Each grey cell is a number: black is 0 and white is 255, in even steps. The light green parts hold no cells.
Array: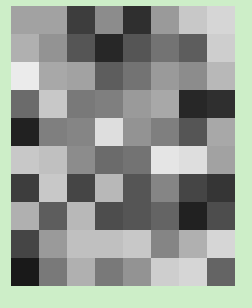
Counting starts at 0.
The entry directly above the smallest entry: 69
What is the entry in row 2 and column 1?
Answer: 168
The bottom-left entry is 25
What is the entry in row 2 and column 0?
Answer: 235
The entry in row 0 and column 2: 61
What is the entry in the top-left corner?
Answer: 162
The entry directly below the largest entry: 107
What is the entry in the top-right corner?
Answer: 214
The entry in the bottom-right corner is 100
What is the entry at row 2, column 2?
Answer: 162
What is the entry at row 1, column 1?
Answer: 147
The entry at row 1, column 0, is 176

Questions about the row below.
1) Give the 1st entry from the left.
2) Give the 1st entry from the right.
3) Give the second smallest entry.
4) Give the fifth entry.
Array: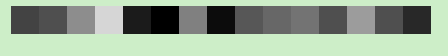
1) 67
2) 40
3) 12
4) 27

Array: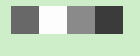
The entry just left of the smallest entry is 138
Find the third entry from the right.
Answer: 253
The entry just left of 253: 104

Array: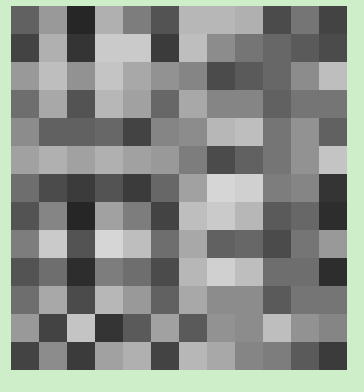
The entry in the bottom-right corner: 59
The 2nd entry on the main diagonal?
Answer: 176
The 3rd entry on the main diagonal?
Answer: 146
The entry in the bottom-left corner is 67
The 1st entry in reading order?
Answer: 97
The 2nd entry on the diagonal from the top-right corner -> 90
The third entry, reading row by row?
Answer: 38
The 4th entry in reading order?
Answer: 176
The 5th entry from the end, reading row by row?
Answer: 168
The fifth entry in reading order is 125
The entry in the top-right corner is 67
